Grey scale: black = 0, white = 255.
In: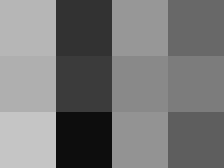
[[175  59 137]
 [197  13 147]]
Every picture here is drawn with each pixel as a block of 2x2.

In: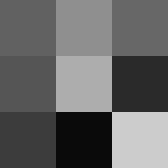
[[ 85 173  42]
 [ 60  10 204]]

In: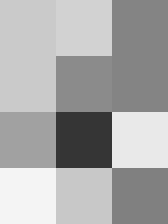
[[201 137 131]
 [162  51 233]]

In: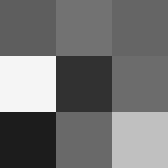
[[245  49 108]
 [ 28 105 192]]

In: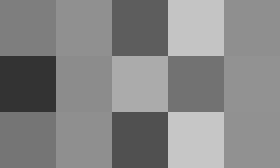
[[ 51 140 171]
 [117 143  80]]

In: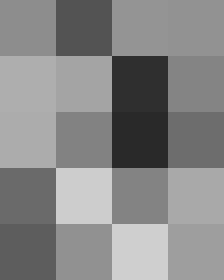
[[174 164  47]
 [172 130  41]]

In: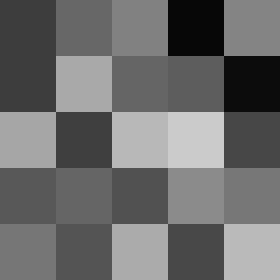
[[ 61 169 101]
 [165  63 184]]
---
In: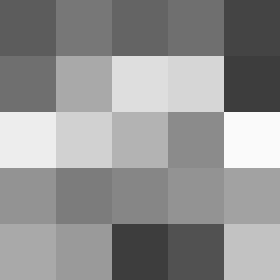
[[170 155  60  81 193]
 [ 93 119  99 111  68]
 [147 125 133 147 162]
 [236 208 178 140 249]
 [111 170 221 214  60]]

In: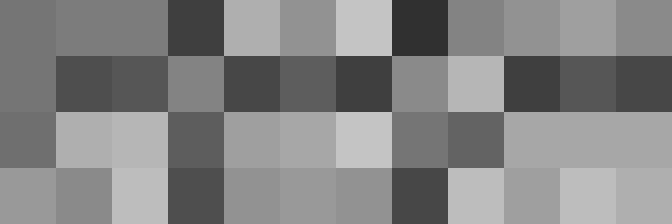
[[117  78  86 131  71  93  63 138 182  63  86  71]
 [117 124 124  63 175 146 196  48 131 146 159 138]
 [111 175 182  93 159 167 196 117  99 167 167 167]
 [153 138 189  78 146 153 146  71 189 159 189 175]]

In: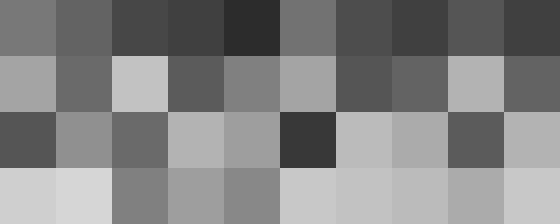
[[120  99  71  64  44 114  77  64  85  64]
 [ 85 144 106 179 158  56 187 171  91 179]
 [207 214 128 158 136 200 194 187 171 200]
 [164 106 194  91 128 164  85  99 179  99]]

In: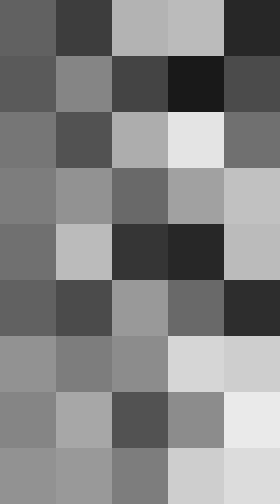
[[112 187  53  39 187]
 [ 90 133  68  25  75]
 [133 167  82 140 234]
 [125 146 105 161 193]
 [146 153 125 206 220]
 [146 125 140 214 206]
 [ 97  75 153 105  45]
 [118  82 173 228 112]
 [ 97  61 179 187  39]]

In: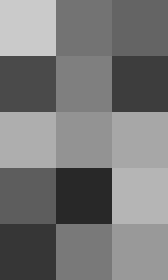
[[ 74 127  61]
 [202 115 100]
 [ 54 121 153]
 [174 147 167]
 [ 93  40 181]]

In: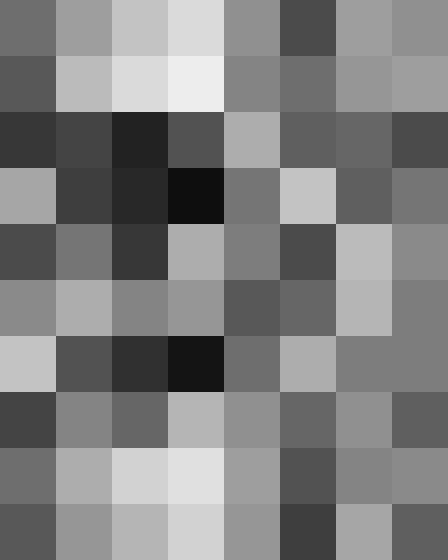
[[ 55  68  34  82 173  95 102  75]
 [166  62  40  14 117 195  95 117]
 [195  82  48  20 110 173 125 125]
 [ 75 117  55 173 125  75 187 138]
 [ 68 132 102 181 144 102 144  95]
 [138 173 132 150  88 102 181 125]
 [ 88 150 181 210 150  62 166  95]
 [110 158 195 218 144  75 158 144]
 [110 173 210 224 158  82 132 138]
 [ 88 187 218 237 132 110 150 158]]

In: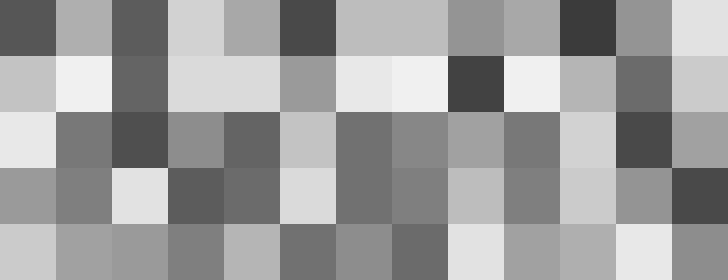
[[232 120  79 141 100 195 113 135 161 120 210  73 161]
 [ 86 175  92 210 168  73 189 189 148 168  59 148 226]
 [195 240 100 218 218 154 232 240  66 240 181 107 203]
 [203 161 154 127 181 113 141 107 226 161 175 232 141]
 [154 127 226  92 107 218 113 127 189 127 203 148  73]]

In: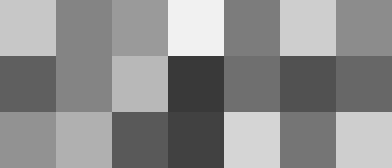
[[146 176  89  65 213 117 206]
 [199 132 154 241 124 206 140]
 [ 95 132 184  57 111  81 103]]

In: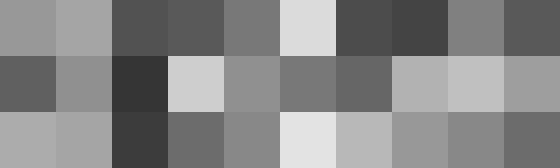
[[ 96 144  53 206 144 120 102 178 192 158]
 [172 165  60 108 136 227 184 152 136 108]
 [152 165  82  89 120 219  76  68 128  89]]
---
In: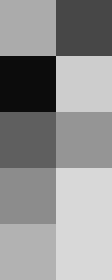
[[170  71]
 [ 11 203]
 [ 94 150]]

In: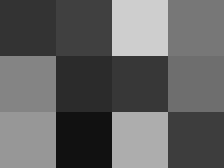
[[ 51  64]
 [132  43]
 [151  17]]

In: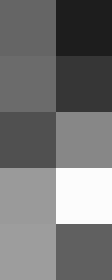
[[101  29]
 [107  54]
 [ 80 135]]

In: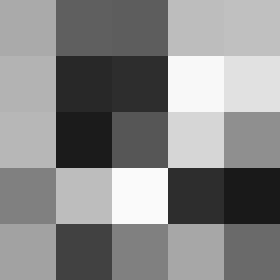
[[170  95]
 [179  40]
 [183  27]]

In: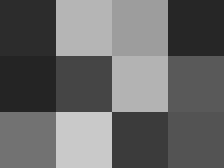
[[ 44 181]
 [ 36  69]
 [114 201]]

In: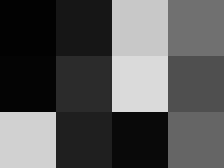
[[  3  22]
 [  4  42]
 [207  30]]

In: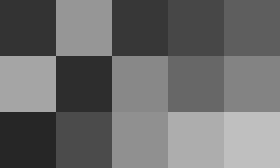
[[ 51 150]
 [165  45]
 [ 38  75]]

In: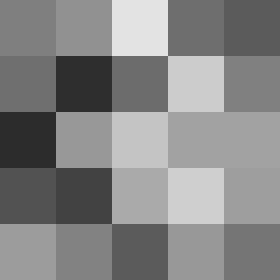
[[127 145]
 [111  46]
 [ 44 152]]

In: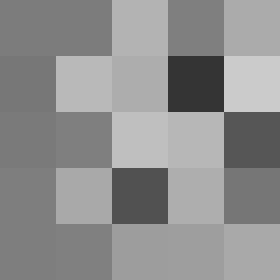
[[123 124]
 [119 185]
 [122 127]]
